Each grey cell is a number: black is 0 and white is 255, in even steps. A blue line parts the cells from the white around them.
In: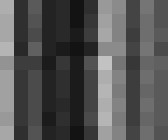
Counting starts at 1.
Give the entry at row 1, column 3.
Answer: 90
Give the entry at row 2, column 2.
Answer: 47
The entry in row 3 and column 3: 75
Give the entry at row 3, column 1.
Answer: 167
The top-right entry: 83
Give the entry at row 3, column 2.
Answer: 47
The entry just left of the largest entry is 83
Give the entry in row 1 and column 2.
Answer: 47
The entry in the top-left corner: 174
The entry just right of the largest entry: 117
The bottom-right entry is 83
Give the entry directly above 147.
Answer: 181
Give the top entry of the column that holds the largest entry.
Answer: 153
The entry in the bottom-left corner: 167
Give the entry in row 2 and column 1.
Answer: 167
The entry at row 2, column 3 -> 83

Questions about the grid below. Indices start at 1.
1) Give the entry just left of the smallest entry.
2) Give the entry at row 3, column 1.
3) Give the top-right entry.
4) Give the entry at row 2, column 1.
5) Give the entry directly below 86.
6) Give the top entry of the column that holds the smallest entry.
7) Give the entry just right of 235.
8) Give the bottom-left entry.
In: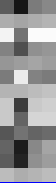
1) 92
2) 243
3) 136
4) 173
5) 100
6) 22
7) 130
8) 188

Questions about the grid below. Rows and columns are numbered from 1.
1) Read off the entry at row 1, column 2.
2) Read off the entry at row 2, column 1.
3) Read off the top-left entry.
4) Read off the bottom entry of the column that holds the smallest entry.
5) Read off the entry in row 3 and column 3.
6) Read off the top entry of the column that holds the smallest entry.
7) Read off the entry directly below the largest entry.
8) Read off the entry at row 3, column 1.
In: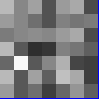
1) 135
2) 155
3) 185
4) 111
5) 141
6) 161
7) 88
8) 123

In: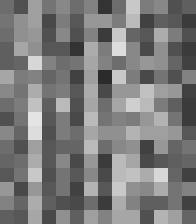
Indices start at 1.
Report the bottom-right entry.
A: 101
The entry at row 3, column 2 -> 144
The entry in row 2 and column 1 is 116
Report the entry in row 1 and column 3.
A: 159
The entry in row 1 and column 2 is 80
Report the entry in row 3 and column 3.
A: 151
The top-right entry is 95
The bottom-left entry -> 95
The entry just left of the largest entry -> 116
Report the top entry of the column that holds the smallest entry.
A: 51
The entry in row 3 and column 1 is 109
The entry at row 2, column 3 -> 159
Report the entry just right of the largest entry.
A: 87
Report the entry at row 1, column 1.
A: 109
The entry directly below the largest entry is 221
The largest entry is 228
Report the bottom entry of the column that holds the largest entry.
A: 166
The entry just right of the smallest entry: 200
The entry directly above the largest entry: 193

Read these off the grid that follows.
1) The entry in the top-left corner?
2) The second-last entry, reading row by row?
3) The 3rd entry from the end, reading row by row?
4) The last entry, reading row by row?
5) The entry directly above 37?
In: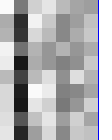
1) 250
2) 200
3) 136
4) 193
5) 86
